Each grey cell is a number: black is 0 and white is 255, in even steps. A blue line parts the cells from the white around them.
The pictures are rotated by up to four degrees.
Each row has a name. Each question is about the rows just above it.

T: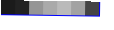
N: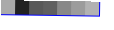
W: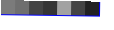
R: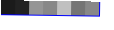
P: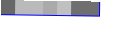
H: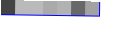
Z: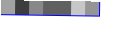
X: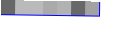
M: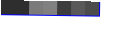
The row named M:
[ 46  46 123 129  61  89  76]
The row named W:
[123 111  68  53 162  68  34]
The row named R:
[ 27  34 149 136 192 117 136]
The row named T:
[ 27  34 149 170 186 162  68]

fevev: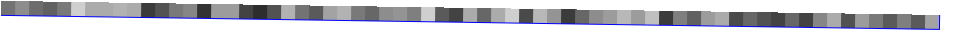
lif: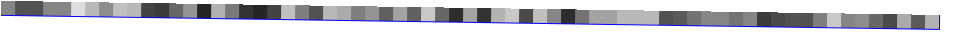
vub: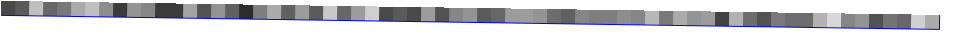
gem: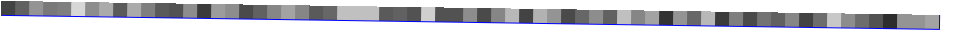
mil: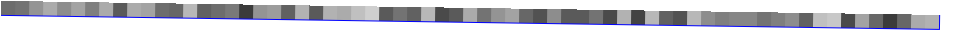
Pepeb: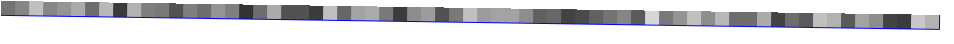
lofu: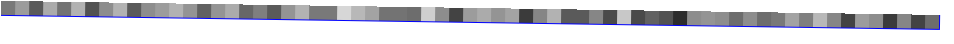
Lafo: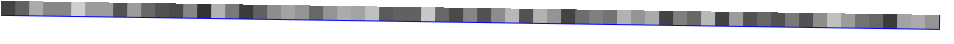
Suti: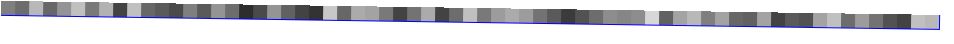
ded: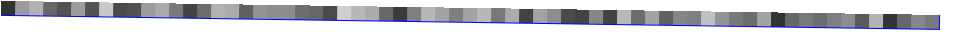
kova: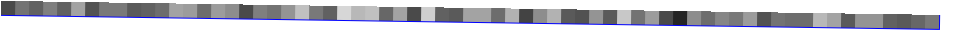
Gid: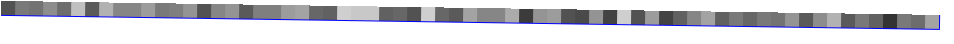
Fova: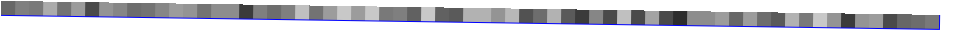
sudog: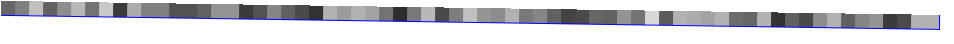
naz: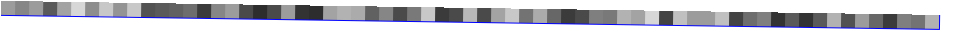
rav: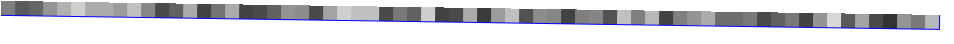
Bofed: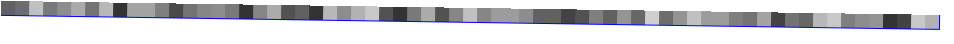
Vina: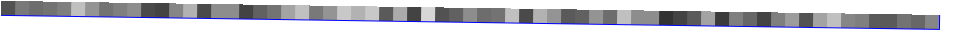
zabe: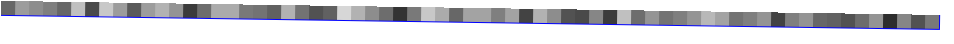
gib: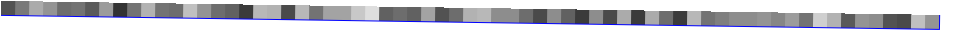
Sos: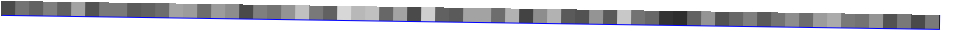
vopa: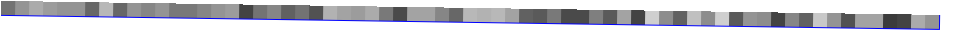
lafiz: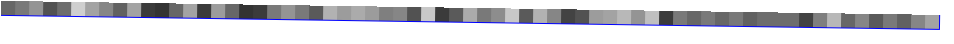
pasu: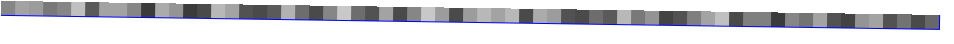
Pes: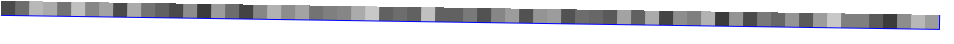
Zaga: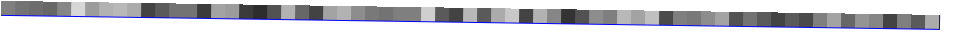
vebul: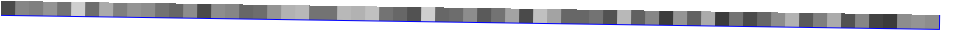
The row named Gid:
[ 82 121 115 141 109 192  90 178 134 134 156 121 127 148  82 134 148  90
 127 127 156 163 103  97 207 200 200  97 103  82 207 103  90 163 134 134
 171  59 148 156  82  74 148  67 207  82 156  67  97 134 163  97 121 103
 121 115 148  90 141 178  90 121  97  51 121 109 163]
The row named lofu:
[121 156  90 171 115 178  82 141 178  90 141 156 178 148  97 148 171 103
 127  90 148 178 121 121 215 184 163 115 115 109 207 141  67 156 171 148
 163  59 134 178  90  90 134  74 200  74  97  82  45 141 148 141 109 141
 109 121 163 127 184 134  67 156 141  59 134  67 109]
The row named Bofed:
[ 97 109 192 121 141 171 115 184  51 163 163 127  74 115 134 141 121  51
 134 171  82  97  51 184 141 178 200  82  51 121 171  82 134 192 134 156
 156 141  97  97  67  82 127  97 148 103 207 109 148 192 156 156 127 115
 163  67 115 103 184 200 127 141 148  51  67 200 178]
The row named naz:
[156 134 156  90 163 215 141 200 148 200  82  90  97 109  59 134 156  74
  45  74 156  51  45 163 178 171  97 134  74 121 200  59  74 184  74 163
 200 115 171 103  59  74 127 121 178 163 215  67 192 156 156 192  67 109
 127  51  90  51  90 178  82 156 103  59 127 115 178]
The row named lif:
[134  82  82 134 134 222 184 141 192 184  67  59 103 148  37 178 121  51
  37  67 192 127  82 184 171 127 148  97 163  97 200 103  45 163  51 178
 200  74 192 134  45 115 163 163 184 184 184  82  90 115 134 134 115 134
  59  74  82  82 127 200 134 141 103  74 171  90 178]
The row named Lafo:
[ 67  97 171 134 134 207 156 156  82 156 103  82  74 134  51 178 121  59
  97 141 163 148 103 148 171 163 192  90  97  97 200 103  74 134  82 141
 184  82 178 148  67 109 127 115 178 148 171  67 127 103 184  67 156  82
 103  82 121  82 141 192 156 115 103  59 163 171 148]
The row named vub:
[ 74  90 192 103 121 171 192 141  59 148 134  59  59 163  82 148  97  45
 127 171  97 156  90 200 103 156 207  74  90  74 156  82 134 148  90 103
 156 156 148 109  97 134 127 127 141 134 184 121 171 148 156  67 178 109
  82 121 109 109 178 215 134 148  82 115 103 207 171]

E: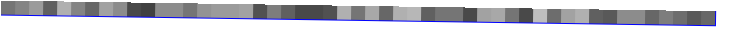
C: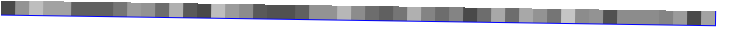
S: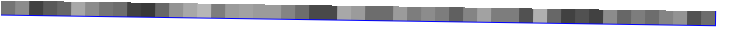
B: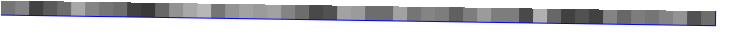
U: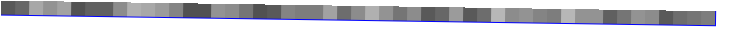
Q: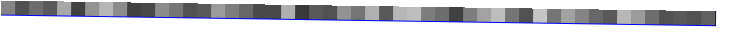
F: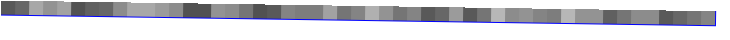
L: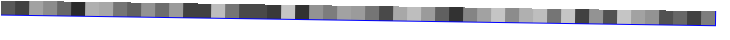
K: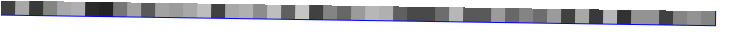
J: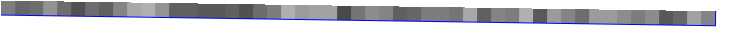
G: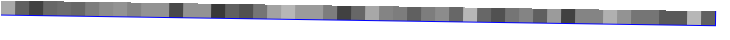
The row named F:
[ 89 103 168 147 162  81  96 103 140 168 168 155 140  81  81 147 140 117
  81  89 132 125 125 162 117 132 176 147 117 132  89 103 155  89 117 183
 140 147 132 125 183 147 147  96 117 140 140  89 103 117 132]
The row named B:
[117 132  65  89 109 168 132 117 109  65  57 103 147 168 183 117 147 162
 155 162 132 109  73  81 162 155 109 109 162 117 132 125  96 125 155 125
 125  73 176 103  65  81  65 132 103 125 117 132 147  81 109]
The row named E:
[117 132 155  96 176 132 103 162 140  73  65 140 140 117 147 155 155 162
  81 125  96  73  73  81 176 117 168 103 176 183  96 117 117  73 162 168
 117  73 190 109 162 176  96  89 140 140 103 125 109  89 103]

